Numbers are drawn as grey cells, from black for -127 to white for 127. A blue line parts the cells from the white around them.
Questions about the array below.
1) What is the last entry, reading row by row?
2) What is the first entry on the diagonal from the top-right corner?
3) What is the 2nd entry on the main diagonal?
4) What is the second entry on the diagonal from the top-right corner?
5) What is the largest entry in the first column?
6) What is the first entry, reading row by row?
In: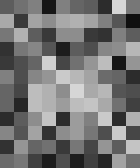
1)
-14
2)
-8
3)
-70
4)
-42
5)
41
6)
-34

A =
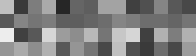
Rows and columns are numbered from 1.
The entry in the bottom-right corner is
28
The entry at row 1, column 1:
64
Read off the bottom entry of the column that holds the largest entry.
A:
21
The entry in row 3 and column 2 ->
-63
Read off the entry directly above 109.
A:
-39
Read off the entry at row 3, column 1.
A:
109
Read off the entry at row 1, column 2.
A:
-69
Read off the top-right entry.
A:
-55

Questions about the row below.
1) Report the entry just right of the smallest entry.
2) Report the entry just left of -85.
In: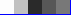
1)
-40
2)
65

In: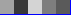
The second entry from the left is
-71
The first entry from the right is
-37
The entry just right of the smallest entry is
84

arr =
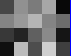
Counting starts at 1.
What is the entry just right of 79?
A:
-64
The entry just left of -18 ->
4
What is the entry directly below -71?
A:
-112
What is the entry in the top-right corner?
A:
-119
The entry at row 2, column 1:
4
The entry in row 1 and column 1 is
-56

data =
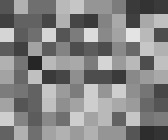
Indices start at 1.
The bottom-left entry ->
-29
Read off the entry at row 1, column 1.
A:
-42
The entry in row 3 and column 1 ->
85
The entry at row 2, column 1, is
-63
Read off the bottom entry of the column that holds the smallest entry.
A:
-16
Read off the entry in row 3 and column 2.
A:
-35
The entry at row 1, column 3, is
-16
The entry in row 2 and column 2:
-29
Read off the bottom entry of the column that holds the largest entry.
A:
-42
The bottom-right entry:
-76
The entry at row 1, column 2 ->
49
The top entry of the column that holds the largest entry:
-69
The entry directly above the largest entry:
-63
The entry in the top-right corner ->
-69
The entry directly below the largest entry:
-23
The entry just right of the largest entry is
57
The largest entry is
100
